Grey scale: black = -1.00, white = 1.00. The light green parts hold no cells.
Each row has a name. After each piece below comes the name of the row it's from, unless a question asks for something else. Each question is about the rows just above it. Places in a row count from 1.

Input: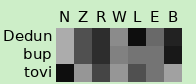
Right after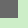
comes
[-0.73]
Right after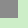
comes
[-0.89]

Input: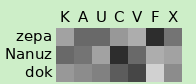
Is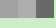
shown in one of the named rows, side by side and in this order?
no
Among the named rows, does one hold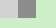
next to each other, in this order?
yes
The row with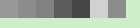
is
dok
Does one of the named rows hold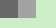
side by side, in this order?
no
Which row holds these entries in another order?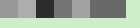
zepa
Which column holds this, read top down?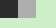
F

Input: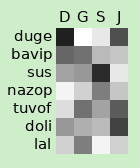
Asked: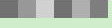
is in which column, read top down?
G
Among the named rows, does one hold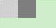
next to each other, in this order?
yes
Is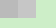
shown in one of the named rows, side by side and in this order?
yes
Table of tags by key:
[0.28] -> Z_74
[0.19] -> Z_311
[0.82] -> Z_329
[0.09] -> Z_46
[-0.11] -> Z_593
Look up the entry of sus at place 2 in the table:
Z_311
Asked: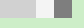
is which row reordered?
lal
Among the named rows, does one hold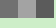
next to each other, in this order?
yes
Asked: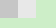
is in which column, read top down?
J

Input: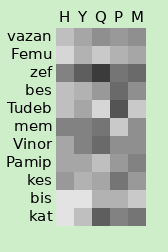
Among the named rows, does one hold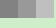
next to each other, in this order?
no
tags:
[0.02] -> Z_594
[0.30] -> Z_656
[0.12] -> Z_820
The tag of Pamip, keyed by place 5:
Z_594
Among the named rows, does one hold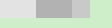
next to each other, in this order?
yes
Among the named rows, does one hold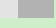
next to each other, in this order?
yes

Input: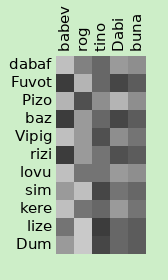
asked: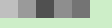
Vipig
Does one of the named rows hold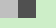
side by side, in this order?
no
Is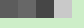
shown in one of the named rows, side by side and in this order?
no
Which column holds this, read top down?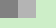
rog
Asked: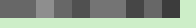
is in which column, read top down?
tino
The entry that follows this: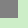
[-0.19]

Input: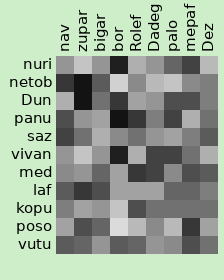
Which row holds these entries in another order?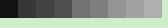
panu
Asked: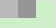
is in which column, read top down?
Dadeg

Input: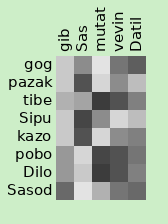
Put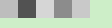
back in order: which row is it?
pazak
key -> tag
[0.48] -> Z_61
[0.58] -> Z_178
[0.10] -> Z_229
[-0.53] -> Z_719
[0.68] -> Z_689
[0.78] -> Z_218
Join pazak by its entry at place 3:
Z_689

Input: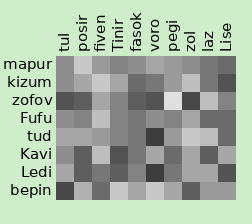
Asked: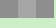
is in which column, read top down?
tul
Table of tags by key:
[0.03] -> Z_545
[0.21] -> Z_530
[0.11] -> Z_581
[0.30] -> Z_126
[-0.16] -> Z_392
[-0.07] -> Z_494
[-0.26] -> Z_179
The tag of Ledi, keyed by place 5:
Z_545
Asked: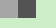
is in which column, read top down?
Lise
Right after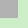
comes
[-0.16]
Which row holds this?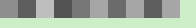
Kavi

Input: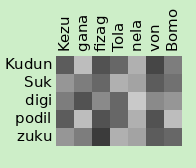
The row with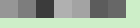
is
zuku
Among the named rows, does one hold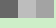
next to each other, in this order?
no
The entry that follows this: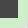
[-0.02]
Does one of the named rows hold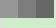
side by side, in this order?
yes
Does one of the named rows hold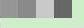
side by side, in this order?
no

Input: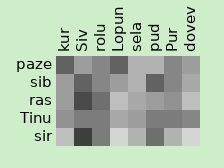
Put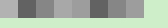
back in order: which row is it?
sib
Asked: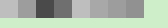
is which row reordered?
ras

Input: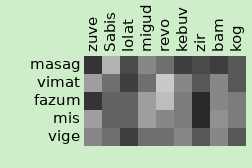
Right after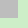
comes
[-0.03]
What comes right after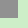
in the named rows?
[-0.03]

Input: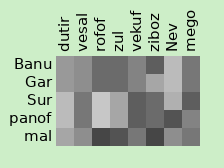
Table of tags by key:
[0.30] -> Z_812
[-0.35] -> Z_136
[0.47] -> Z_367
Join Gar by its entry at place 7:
Z_367
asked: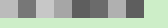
Sur
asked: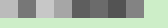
panof
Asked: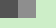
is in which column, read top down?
Nev
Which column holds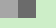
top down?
ziboz

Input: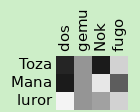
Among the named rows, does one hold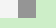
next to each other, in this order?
yes
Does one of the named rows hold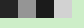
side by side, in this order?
yes
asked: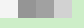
luror
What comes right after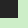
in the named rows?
[0.17]

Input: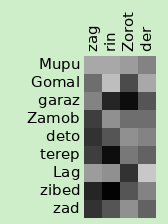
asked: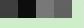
terep
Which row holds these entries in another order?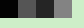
zibed

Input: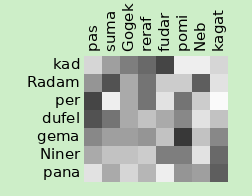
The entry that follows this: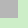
[0.87]
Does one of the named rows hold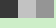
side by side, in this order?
no
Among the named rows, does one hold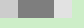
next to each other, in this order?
yes
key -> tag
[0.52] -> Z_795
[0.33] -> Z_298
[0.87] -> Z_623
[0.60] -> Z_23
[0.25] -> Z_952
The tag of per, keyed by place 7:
Z_23
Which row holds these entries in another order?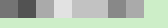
dufel

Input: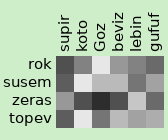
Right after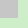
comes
[-0.17]
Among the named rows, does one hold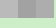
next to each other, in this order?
yes
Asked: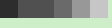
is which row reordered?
zeras
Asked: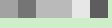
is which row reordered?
susem
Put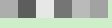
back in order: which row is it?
topev
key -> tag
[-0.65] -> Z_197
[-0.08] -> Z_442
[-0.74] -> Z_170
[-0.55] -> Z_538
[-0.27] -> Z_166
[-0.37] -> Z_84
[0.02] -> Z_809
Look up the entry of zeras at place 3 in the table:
Z_197

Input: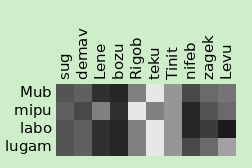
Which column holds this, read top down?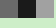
Levu
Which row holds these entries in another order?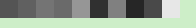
Mub

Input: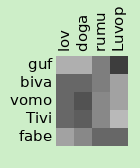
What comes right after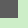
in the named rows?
[0.07]
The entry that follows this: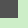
[0.07]
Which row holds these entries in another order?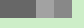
fabe
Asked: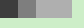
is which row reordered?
guf
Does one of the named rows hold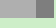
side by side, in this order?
yes
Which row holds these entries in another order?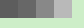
Tivi
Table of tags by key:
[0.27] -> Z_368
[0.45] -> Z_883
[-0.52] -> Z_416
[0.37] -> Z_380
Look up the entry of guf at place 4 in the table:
Z_416

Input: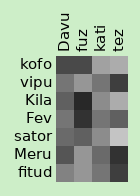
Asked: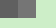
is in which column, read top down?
Davu
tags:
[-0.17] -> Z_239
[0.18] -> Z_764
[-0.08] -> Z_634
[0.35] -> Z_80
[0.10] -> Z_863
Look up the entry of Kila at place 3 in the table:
Z_863
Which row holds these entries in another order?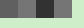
Fev
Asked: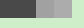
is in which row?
kofo
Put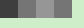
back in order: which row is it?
vipu

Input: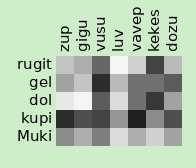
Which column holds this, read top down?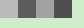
dozu
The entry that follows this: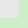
[0.92]

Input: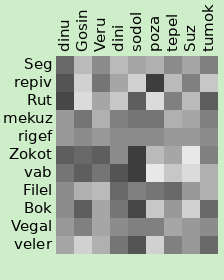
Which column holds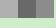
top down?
tumok
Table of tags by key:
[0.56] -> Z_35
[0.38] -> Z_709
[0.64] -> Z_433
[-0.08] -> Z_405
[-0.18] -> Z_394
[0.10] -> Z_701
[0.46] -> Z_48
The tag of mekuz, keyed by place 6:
Z_405

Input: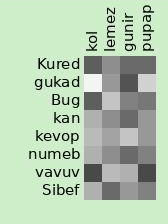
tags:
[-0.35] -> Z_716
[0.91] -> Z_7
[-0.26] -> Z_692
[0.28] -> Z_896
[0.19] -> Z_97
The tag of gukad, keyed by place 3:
Z_716
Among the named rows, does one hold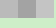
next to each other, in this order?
yes
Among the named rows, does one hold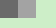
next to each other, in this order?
no
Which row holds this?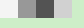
gukad
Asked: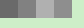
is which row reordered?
numeb
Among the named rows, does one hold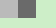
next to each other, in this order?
no
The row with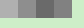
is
numeb

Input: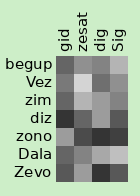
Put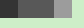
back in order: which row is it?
Zevo
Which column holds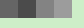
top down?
zesat
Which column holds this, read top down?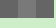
gid
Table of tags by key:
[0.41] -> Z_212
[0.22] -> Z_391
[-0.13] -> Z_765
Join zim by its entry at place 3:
Z_391
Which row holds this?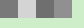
Vez
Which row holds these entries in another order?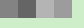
zim

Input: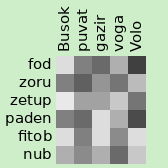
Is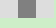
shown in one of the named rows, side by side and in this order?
yes
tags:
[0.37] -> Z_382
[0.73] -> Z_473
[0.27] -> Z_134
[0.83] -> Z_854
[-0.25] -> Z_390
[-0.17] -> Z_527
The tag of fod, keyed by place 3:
Z_527
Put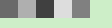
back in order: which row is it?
fod
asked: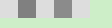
fitob
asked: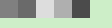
paden
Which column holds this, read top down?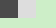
Volo

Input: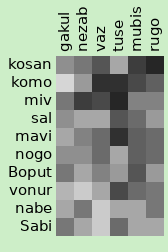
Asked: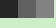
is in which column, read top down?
rugo
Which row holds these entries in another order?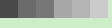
vonur
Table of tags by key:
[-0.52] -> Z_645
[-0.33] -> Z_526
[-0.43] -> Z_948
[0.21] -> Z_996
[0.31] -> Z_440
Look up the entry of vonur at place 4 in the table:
Z_948
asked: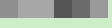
sal
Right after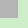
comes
[0.59]
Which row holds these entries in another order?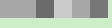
Sabi
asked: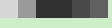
komo

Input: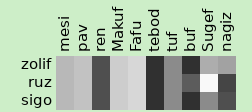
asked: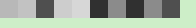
sigo
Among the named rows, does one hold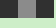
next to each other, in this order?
yes
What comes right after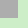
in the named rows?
[0.27]

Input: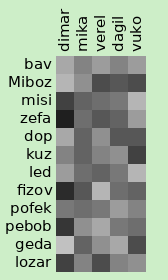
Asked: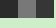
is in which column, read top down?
dimar
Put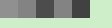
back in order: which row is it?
lozar

